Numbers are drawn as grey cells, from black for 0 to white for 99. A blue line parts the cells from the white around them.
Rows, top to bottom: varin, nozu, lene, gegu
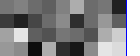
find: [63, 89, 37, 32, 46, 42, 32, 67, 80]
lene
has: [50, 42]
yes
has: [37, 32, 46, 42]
yes
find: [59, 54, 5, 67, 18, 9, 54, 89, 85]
gegu
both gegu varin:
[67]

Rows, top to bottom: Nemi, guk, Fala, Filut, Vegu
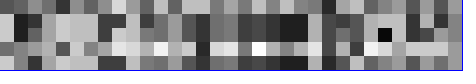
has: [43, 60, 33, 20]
yes
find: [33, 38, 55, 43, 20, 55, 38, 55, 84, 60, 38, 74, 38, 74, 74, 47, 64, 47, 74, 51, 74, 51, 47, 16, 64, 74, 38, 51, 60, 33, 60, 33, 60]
Nemi
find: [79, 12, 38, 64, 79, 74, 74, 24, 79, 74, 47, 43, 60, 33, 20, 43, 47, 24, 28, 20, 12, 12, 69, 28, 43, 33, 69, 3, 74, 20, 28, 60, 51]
Fala
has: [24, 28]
yes
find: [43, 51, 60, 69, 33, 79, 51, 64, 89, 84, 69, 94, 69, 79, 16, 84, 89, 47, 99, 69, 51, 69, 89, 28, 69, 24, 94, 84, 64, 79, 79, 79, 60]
Filut

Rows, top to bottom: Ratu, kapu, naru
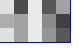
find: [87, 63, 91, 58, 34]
naru
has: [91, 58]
yes
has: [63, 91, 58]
yes
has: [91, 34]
yes
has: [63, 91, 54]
yes
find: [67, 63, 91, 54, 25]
kapu

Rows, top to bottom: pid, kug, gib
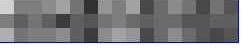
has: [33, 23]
no
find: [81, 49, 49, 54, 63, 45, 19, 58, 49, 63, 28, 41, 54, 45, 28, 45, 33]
pid
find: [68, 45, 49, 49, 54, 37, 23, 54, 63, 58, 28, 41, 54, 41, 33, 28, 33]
gib
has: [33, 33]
yes
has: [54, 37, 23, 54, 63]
yes
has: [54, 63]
yes
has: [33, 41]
no

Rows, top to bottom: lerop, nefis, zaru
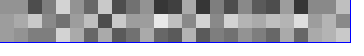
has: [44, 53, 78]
no
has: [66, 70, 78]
yes

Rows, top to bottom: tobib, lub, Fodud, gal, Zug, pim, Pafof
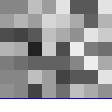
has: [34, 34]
yes
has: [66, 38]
yes
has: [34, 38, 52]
no
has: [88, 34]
yes

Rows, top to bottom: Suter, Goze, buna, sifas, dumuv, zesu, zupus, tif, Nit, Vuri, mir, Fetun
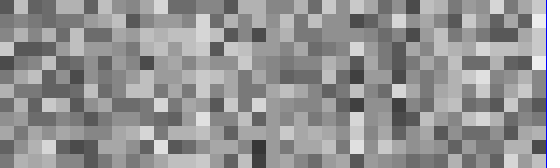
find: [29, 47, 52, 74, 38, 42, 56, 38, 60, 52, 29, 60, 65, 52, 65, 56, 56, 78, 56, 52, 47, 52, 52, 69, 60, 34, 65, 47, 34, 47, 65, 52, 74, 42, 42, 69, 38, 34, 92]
dumuv
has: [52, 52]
yes

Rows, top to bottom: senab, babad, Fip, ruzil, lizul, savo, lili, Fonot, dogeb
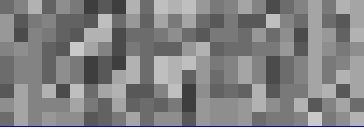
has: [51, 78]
yes
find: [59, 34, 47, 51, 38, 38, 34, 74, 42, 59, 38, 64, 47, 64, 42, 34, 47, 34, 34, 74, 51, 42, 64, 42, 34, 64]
babad
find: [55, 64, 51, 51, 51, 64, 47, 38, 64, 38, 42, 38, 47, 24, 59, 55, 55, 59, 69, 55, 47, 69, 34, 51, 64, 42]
Fonot
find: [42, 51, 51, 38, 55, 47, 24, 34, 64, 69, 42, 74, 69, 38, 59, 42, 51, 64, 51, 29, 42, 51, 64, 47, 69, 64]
savo
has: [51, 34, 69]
no
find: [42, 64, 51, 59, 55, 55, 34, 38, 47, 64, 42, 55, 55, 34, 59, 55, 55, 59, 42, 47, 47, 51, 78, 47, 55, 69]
dogeb

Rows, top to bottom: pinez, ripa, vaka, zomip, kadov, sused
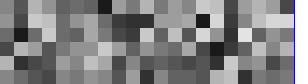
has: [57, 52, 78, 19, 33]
no
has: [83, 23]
yes
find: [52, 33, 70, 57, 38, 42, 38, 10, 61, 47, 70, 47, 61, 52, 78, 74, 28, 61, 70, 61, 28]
pinez
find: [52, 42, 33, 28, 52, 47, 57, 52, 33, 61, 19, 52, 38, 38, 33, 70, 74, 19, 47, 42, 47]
sused
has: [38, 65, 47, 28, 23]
yes
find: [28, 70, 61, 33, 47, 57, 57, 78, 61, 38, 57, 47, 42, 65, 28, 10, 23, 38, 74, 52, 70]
zomip

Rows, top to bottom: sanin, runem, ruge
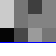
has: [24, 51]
yes
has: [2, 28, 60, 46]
yes
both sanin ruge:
[46]
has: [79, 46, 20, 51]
no
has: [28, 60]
yes
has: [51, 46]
no
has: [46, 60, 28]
no

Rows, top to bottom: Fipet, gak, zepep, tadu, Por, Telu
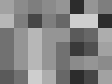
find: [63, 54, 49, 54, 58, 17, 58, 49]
Fipet
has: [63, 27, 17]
no
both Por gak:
[71]
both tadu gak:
[71]

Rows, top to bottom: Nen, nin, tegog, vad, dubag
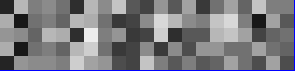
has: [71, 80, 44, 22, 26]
yes
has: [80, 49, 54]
no
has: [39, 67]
no
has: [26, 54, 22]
yes
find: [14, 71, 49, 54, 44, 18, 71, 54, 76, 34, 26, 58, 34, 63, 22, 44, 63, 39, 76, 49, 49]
Nen

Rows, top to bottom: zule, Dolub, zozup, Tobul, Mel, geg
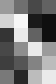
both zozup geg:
[91]
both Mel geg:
[73]

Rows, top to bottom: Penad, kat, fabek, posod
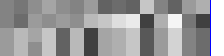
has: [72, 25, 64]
yes
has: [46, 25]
yes
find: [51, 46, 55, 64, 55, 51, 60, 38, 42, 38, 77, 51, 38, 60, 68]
Penad
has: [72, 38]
no
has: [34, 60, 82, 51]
yes
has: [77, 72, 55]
no
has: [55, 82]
no

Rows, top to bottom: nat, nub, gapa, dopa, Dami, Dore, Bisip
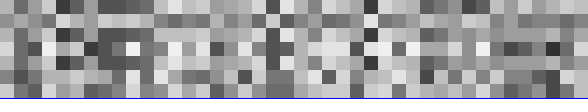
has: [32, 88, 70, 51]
yes
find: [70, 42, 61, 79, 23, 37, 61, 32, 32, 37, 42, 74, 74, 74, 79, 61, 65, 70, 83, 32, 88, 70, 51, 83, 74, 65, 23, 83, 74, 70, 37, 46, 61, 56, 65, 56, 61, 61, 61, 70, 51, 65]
gapa

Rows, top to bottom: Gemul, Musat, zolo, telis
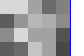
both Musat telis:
[36]
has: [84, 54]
no
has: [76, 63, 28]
yes
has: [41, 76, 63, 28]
yes
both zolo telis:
[63]

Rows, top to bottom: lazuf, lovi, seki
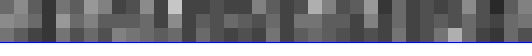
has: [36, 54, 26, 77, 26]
no
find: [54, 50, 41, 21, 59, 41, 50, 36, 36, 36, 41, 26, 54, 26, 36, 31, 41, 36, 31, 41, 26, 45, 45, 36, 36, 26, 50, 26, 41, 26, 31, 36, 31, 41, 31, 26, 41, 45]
lovi
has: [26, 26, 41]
no
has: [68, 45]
no

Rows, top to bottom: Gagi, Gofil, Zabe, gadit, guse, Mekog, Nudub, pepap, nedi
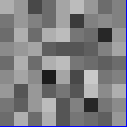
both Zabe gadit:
[59]
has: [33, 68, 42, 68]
no
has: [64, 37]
yes
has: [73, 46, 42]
yes

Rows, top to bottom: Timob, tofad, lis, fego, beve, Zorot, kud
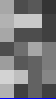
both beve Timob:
[34]
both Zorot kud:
[38]
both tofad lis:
[25]
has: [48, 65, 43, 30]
no
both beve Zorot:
[38]
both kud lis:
[25]

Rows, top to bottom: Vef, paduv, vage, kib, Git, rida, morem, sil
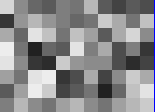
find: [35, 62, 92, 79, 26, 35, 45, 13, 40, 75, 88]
morem
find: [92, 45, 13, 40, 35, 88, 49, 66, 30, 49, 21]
kib
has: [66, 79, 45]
no
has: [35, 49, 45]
yes
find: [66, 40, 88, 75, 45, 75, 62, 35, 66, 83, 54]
vage
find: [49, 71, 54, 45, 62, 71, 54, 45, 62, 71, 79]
sil

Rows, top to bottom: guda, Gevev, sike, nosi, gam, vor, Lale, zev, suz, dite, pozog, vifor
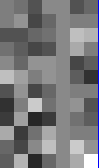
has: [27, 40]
yes
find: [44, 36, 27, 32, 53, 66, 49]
nosi
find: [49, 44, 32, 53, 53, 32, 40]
guda

